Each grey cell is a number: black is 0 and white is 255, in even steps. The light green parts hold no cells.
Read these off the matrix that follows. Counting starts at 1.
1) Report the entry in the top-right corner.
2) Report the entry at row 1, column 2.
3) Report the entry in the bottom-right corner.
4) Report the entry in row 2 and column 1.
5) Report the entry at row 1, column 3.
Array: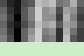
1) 101
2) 36
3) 62
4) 101
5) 21

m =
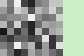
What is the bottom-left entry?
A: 167
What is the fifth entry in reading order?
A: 38
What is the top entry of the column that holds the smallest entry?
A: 197
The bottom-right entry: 84
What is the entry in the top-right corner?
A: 197
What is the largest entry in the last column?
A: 225
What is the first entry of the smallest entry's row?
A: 24
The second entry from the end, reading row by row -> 111
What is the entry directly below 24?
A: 84
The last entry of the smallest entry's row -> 183
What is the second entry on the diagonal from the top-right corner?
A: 209
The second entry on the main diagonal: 111
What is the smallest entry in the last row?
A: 38
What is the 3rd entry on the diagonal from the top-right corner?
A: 111

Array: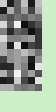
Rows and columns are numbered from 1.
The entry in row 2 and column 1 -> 28
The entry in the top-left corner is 203
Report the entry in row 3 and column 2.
82
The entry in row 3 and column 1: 114
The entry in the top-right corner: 190
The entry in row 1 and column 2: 28
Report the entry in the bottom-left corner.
174
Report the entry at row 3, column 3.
114
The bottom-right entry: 98
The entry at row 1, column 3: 98

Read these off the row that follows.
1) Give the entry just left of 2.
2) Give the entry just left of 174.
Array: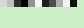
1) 46
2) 78

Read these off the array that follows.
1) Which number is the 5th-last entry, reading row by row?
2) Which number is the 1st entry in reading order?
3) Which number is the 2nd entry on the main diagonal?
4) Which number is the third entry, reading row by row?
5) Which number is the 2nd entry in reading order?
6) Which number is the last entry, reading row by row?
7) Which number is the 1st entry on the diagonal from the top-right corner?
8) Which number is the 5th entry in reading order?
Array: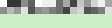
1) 212
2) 254
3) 183
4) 54
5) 54
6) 225
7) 167
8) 98

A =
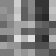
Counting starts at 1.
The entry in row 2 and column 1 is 149
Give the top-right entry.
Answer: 181
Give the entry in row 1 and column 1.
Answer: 135
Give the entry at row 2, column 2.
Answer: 135
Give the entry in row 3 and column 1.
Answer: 135
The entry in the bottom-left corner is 122
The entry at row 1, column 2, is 135
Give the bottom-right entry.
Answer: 80
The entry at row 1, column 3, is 207
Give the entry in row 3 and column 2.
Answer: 149
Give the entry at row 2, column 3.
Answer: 194

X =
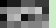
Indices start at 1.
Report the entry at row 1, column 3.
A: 30
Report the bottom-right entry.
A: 157
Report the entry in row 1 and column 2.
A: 30
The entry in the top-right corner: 57
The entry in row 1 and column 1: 2
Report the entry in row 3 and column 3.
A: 187
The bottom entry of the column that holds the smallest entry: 72
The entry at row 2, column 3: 157
